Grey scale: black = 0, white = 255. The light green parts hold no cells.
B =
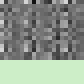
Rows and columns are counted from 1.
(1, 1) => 209
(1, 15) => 130
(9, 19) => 115
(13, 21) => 103
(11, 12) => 99
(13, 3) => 155
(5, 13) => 118
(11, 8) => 137
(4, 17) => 172
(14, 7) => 87
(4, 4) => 93
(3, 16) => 82
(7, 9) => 79
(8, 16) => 99
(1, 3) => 135
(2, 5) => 122
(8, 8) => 88
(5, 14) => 115
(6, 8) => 111
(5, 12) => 111
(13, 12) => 86
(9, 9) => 112
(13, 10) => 157
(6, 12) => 103
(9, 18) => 101
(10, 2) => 136
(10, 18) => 127
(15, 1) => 100
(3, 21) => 127
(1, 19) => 161
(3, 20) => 139
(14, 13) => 154
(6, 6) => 134
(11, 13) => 84
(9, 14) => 134
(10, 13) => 166
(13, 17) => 187
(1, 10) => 163

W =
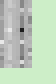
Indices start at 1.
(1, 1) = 147
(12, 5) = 180
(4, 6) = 160
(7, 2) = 190
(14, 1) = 178
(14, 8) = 206
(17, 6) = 136
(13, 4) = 184
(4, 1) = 159
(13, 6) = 136
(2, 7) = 176
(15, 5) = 176
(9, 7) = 176
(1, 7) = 172
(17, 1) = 159
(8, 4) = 184
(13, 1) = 159
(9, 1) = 159
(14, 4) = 184
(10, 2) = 190
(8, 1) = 159
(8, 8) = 157
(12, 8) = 186
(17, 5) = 180
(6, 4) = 184
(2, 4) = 193
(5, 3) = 202
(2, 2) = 190
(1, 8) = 180
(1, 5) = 180
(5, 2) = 190
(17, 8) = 180

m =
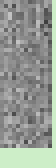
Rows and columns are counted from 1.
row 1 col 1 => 135
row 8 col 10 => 154
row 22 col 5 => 129
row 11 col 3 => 173
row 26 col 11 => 136
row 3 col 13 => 128
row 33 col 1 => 136
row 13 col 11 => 141
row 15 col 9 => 140
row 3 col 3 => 130
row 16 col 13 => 90
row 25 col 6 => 162
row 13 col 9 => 120
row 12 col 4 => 125
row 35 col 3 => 131
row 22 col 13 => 90
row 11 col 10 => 142
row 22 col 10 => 170
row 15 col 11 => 127
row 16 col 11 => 101
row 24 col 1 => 145
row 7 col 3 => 137
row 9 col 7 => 150
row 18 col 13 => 109
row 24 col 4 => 134
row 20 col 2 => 117
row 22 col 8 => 132
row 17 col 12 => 155
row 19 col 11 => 114
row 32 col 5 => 101
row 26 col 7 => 142
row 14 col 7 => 132
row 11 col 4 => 109
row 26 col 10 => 141
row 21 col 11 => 128
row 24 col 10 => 120
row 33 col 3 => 155
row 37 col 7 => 146
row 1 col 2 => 160

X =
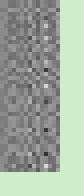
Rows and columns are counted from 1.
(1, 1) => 136
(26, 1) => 126
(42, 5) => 107
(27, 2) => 126
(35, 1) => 133
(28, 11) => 124
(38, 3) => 150
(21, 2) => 138
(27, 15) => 102
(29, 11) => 143
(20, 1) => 123
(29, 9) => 131
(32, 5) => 131
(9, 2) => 139
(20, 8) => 116
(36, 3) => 114
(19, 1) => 143
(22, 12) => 212
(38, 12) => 129
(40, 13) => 110
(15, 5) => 120
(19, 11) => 144
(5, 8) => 167
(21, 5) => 126
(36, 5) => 124
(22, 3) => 124
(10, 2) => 117
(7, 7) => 111
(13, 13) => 148
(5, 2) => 143
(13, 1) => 134
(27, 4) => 149
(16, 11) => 132
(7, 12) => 196
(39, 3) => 136
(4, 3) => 111
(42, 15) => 133
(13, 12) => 171
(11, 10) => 95
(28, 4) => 148

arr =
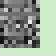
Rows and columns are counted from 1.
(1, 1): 92
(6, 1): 101
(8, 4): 126
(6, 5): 39
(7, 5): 206
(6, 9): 106
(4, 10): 114
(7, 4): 120
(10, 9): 135
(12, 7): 109
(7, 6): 77
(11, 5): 56
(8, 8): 152
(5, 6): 108
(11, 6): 67
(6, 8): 233
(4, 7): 113
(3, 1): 141
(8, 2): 168
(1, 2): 164
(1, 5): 130
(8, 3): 104
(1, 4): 130
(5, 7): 92
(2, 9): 90
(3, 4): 143
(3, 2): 205
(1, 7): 96
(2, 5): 114
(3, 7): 167
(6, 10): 10

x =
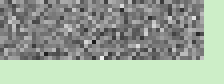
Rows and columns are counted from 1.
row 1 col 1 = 163
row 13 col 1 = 82
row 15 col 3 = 161
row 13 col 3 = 147
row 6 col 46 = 155
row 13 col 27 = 151
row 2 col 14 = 143
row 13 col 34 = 93
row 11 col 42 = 96
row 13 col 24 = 142
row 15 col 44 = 86
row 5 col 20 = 129
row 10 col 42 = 140
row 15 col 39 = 78
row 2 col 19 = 122
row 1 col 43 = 157
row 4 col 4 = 87
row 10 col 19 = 133
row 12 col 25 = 144
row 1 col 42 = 152
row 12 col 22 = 172
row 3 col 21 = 55
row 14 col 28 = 62
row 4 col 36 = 104
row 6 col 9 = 71
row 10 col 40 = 138
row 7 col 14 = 125
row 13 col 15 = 80
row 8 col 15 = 144
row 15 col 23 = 122
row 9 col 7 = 94
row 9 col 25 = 106
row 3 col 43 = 68
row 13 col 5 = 124
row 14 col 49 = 153
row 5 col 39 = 87
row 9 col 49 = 122
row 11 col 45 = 134

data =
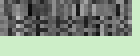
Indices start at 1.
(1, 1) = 149
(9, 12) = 101
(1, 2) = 66
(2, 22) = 124
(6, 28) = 116
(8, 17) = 65
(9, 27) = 88
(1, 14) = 140
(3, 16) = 100
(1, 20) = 61
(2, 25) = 116
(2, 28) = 106
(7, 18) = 36
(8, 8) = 99
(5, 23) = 77
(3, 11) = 70
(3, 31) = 142
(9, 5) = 184
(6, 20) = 72
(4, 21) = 160
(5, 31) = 144
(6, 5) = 52
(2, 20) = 25
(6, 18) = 113
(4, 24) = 152
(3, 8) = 13
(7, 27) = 84
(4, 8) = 8
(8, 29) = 127
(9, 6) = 128
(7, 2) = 135
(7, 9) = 109
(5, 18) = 37
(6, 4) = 98
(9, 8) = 73
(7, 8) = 61
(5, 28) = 36
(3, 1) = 145

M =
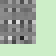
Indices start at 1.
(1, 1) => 117
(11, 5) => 152
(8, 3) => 146
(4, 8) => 130
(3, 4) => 80
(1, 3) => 159
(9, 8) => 129
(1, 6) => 78
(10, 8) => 124
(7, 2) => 112
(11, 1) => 128
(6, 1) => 159
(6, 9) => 196
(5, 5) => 128
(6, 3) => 214
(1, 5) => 155
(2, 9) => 130
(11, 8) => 109
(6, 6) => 75
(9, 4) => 127
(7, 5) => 141
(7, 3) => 140
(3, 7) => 104
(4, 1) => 140
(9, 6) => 129
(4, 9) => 127
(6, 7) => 166

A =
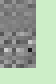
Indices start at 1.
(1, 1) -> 149
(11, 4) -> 162
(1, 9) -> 128
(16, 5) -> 154
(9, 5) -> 152
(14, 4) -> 105
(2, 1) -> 119
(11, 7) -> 102
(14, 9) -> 100
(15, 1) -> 141
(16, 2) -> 159
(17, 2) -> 108
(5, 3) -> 125
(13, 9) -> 136
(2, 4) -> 121
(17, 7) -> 118
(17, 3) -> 97
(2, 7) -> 128
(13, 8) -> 25
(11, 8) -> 197
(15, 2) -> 132
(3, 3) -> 128
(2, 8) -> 98
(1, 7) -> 132
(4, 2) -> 107
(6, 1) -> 127
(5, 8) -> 127
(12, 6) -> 128
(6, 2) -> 125
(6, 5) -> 127
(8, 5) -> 115
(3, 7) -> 127
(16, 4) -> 99
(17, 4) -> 167
